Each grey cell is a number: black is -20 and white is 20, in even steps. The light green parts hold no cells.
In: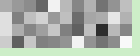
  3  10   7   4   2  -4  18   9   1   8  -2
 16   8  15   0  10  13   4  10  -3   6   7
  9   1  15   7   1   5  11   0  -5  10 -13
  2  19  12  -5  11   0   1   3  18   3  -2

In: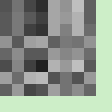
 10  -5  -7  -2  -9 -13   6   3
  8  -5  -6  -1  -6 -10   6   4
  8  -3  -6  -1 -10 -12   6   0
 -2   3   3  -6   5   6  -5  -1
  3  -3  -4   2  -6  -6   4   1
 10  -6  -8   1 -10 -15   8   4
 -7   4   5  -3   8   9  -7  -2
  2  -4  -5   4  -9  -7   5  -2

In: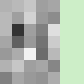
  5   6   8   9  11
  4   2   9   5  13
  0  15   9 -12   5
 -2  12   6  -5   4
 -3   9   4   7  18
  6   1   8  11   5
  3   7   0   6   4

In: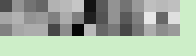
  9  10  -8   3  -2  -4   8   9  11 -17  -6   3  -2   4  10
 -4  15   6   8   3   4   0   7   0 -15  -7   3  -6   0  16
  2   4   0   6   7   7  -9   2 -19   9  -4  -1  -9  -2   7

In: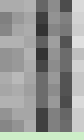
 -8  14   7   7   8  -4   2
  0  13   0   4   6 -10   3
 -1  12   1   6   7 -12   1
 -7  15   8   8   6  -5   5
 -3  10   3   4   8 -12   3
 -3  13   3   4   7  -9   2
 -7  11   7   9   6  -3   4
 -7  11   6   7   5  -3   2
 -8  14   8   8   6  -3   4
 -4  12   3   6   6 -10   0
 -3  12   1   3   7 -10   0

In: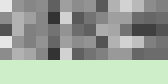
  2   0  16   3   1   2  -5   5   2   3  -6   8  13   9
 -4  -3   2   8   5   1 -12  13  -6  -2   1   5   5  -3
-10  -7  -7   8   0   1  -2   3  -3  -5   7   6  -2 -10
  0  -2  16   3   0   3  -4   5   2   3  -7   8  13  10
 -3  -3   2   8   6   1 -12  13  -5  -2   0   4   4  -4

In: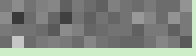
 -3   3  -1   2  -2   0   1  -5  -1  -3  -5   0  -2  -3  -1  -3
  3  -1   2 -11  -3   1  -4 -10  -2  -5  -2  -4  -2   4   1  -3
 -5  -1  -1  -2  -2  -3  -6   2   0  -4  -3  -2  -2  -5  -1  -1
 -1  -6  -3  11  -3  -1   0  -1  -3   1  -2  -3  -4  -4  -2   1

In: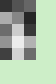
 -7  -4 -12
  1 -14   7
 12 -11  -3
 17   8   3
 13  -3 -10
